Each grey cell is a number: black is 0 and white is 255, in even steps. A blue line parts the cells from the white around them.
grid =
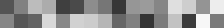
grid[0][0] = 84
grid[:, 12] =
[223, 194]
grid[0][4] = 63
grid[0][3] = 172
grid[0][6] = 141
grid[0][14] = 148
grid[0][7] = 118
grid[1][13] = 59
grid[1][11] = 123
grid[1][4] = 136

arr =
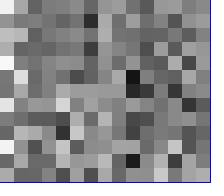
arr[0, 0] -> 241
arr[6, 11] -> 124
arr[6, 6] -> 156
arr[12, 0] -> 171
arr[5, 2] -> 105
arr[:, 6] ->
[102, 45, 114, 61, 99, 98, 156, 161, 107, 137, 140, 156, 79]
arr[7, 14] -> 91
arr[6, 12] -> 54
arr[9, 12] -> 117
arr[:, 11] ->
[152, 130, 100, 156, 90, 102, 124, 113, 121, 122, 136, 178, 201]
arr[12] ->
[171, 102, 103, 131, 78, 160, 79, 168, 104, 144, 143, 201, 121, 164, 174]
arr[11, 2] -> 105
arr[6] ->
[117, 168, 109, 128, 171, 156, 156, 153, 153, 40, 58, 124, 54, 129, 138]
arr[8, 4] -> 77
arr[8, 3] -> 91
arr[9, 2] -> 170
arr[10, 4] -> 196
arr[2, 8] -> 115
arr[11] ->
[104, 168, 105, 105, 180, 151, 156, 185, 100, 27, 139, 178, 61, 164, 125]
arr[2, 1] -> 183
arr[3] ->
[174, 101, 106, 101, 114, 120, 61, 149, 132, 118, 78, 156, 90, 159, 150]
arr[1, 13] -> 145
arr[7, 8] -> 128
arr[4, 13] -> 72
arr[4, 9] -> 147
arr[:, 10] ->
[89, 110, 99, 78, 97, 127, 58, 132, 78, 110, 106, 139, 143]
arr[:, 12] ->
[155, 84, 120, 90, 172, 96, 54, 137, 137, 117, 197, 61, 121]
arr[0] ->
[241, 167, 99, 124, 127, 138, 102, 149, 156, 113, 89, 152, 155, 126, 137]
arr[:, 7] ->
[149, 170, 174, 149, 145, 133, 153, 140, 180, 151, 143, 185, 168]

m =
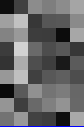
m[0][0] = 14
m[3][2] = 106
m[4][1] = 172
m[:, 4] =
[140, 88, 12, 88, 25, 95, 124, 147, 14]
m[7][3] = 128
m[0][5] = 165
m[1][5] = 138
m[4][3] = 62
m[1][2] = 55
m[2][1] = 153
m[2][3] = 60
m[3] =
[60, 210, 106, 77, 88, 55]
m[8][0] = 115
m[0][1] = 65
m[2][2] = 61

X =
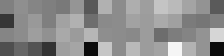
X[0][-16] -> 128
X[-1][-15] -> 102
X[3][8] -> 140
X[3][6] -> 11
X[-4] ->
[128, 143, 133, 127, 121, 149, 88, 177, 140, 174, 158, 196, 186, 164, 147, 90]
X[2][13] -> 132
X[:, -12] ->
[121, 162, 169, 158]
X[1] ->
[54, 140, 153, 127, 162, 177, 110, 138, 140, 162, 156, 170, 160, 123, 118, 128]
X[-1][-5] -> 163
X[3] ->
[79, 102, 83, 51, 158, 165, 11, 198, 140, 185, 156, 163, 245, 178, 147, 11]
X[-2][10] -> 156
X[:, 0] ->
[128, 54, 133, 79]
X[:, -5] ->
[196, 170, 109, 163]
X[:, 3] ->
[127, 127, 145, 51]

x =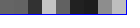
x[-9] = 101
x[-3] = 29
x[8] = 190

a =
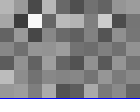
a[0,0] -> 182
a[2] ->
[99, 153, 71, 136, 106, 96, 130, 84, 144, 118]
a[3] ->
[135, 112, 149, 147, 157, 114, 109, 128, 112, 146]
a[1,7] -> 204
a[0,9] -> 156
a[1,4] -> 186
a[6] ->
[152, 157, 126, 171, 82, 93, 170, 121, 138, 100]
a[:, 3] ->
[183, 102, 136, 147, 158, 136, 171]
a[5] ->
[188, 141, 114, 136, 132, 135, 116, 150, 123, 137]
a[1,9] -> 117
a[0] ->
[182, 154, 73, 183, 104, 79, 113, 99, 149, 156]
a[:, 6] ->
[113, 127, 130, 109, 145, 116, 170]
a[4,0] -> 92

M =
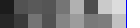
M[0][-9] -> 28
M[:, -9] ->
[28, 39]
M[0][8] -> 220
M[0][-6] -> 85

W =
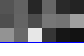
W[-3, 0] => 84
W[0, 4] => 41
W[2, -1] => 18
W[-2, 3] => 119
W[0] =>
[84, 98, 38, 102, 41, 35]
